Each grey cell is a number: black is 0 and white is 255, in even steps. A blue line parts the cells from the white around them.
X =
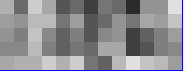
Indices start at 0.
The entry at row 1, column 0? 157
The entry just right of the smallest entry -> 147
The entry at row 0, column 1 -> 106
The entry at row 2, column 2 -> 195
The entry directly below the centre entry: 106
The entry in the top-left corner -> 176
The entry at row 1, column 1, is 147
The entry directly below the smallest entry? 117
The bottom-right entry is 157
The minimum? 43
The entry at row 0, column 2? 205
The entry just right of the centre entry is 136
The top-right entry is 224
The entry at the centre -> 85
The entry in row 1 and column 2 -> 185
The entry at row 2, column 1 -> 127
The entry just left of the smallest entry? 106
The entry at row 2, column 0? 147
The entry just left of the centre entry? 127

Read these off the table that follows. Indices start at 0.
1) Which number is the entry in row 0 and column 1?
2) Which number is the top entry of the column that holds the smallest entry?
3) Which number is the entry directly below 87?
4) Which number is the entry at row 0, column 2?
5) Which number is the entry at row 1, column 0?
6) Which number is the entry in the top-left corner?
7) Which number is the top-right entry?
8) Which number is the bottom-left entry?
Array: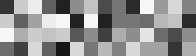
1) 204
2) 33
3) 216
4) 237
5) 204
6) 52
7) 130
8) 108
